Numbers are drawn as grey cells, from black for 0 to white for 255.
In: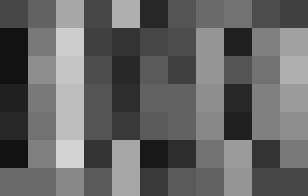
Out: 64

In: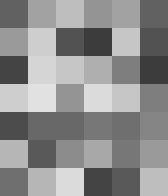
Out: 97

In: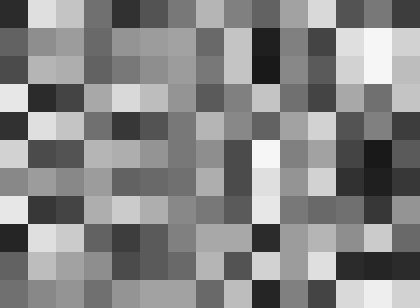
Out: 61

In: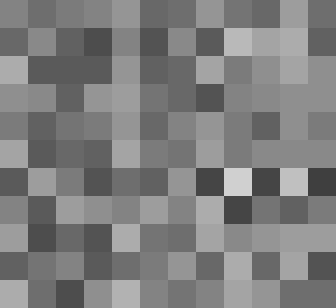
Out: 110

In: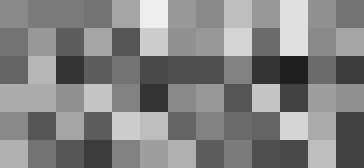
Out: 115

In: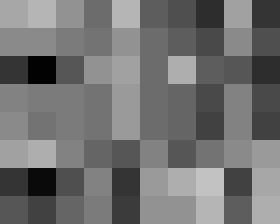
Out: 52
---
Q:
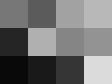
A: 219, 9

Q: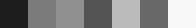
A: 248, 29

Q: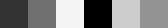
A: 244, 0

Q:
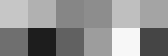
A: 247, 29

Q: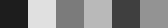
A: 224, 29

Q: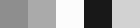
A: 252, 24

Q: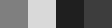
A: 217, 31
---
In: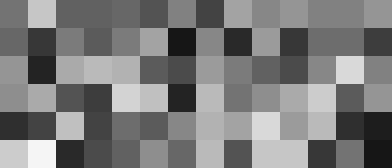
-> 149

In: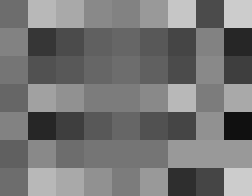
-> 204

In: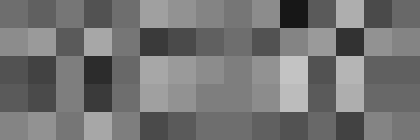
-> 104

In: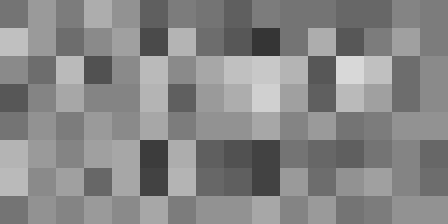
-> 124

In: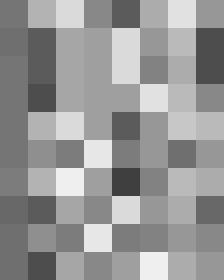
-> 151

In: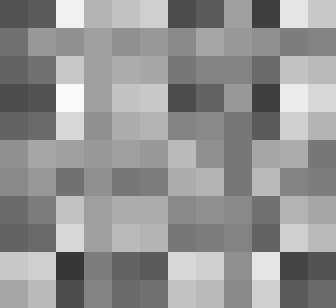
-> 200

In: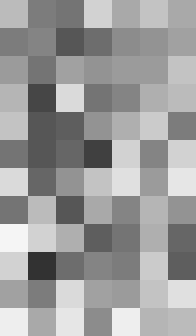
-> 169
